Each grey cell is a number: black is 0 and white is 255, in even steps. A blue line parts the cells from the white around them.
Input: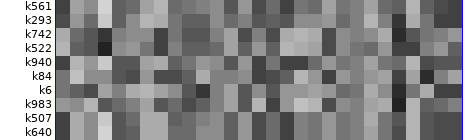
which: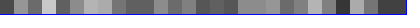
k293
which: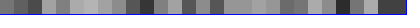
k6
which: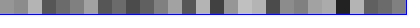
k983

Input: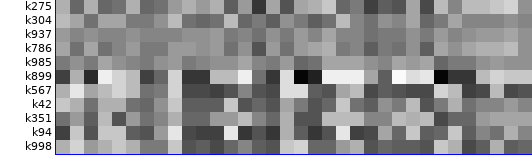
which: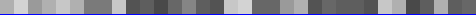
k998
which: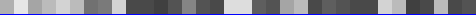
k567
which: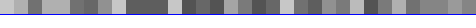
k42

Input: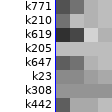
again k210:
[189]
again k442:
[169]
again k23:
[138]
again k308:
[148]
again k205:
[189]
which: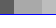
k442
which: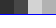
k619

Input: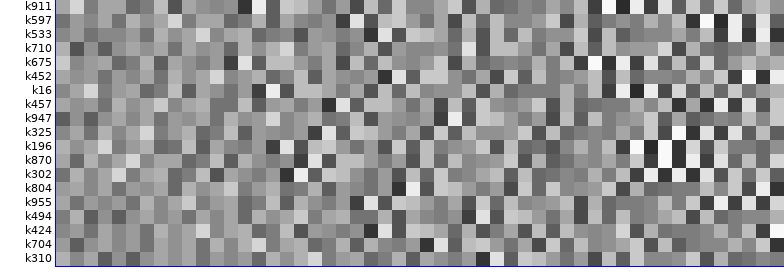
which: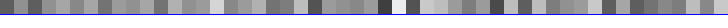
k947
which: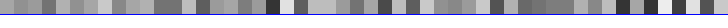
k457
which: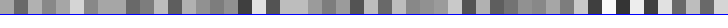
k870
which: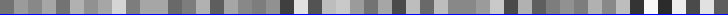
k597

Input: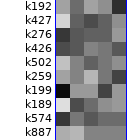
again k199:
[153]
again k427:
[97]
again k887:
[131]

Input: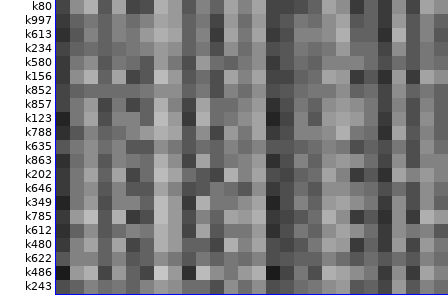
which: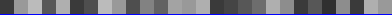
k785
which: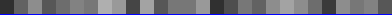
k612
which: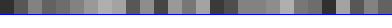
k788
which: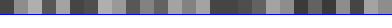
k80
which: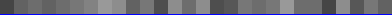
k234

